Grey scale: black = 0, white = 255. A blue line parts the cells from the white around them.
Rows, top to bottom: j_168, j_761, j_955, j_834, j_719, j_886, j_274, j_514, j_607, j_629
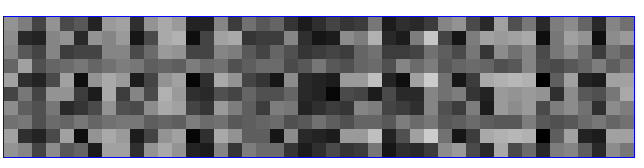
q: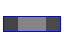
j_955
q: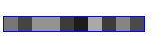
j_886
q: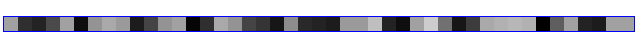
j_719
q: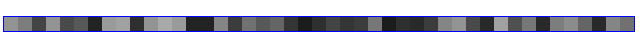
j_168

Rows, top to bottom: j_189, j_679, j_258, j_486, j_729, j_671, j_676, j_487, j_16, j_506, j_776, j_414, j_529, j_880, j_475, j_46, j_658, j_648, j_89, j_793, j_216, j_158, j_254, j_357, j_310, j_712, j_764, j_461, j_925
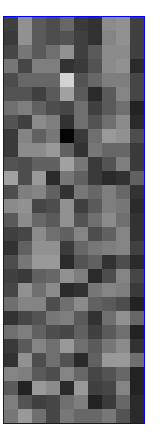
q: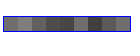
j_676
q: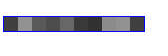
j_189

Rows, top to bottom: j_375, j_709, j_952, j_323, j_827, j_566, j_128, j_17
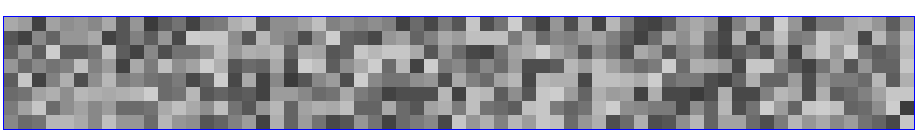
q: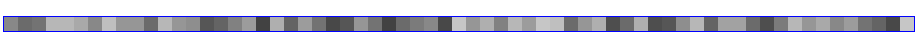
j_17
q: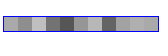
j_128
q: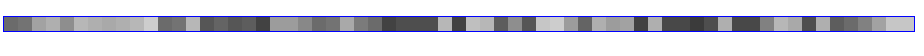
j_566
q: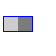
j_323
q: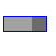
j_17

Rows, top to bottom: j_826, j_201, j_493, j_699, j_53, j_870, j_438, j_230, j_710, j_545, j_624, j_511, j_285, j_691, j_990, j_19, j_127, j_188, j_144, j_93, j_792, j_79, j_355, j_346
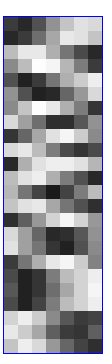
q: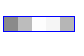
j_699
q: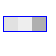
j_511

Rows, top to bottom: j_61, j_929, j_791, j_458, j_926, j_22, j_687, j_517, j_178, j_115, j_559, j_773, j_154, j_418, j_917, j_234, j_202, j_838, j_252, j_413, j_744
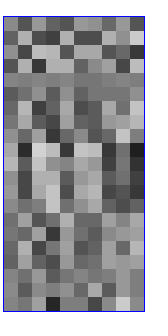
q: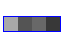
j_791
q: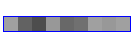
j_838
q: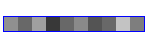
j_178

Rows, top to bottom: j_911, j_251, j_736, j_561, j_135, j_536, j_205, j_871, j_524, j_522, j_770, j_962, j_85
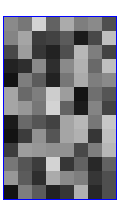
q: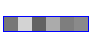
j_911
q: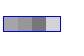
j_205
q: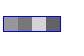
j_205

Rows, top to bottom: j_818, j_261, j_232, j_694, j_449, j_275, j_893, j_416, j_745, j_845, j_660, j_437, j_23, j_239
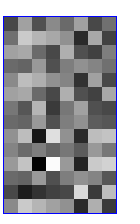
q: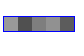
j_416
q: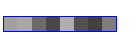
j_232
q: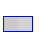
j_660
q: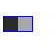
j_261

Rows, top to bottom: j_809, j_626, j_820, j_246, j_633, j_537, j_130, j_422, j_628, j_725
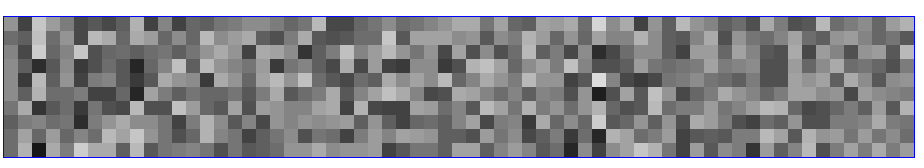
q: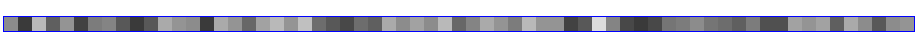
j_633
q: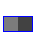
j_537
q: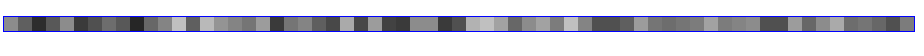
j_246
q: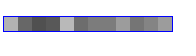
j_130
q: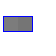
j_422
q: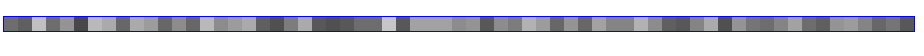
j_626

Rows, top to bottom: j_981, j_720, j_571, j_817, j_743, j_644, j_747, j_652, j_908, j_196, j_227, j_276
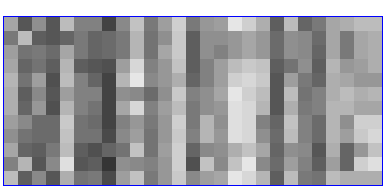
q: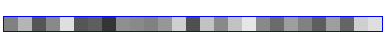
j_227
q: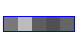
j_196
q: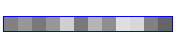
j_652
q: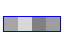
j_747

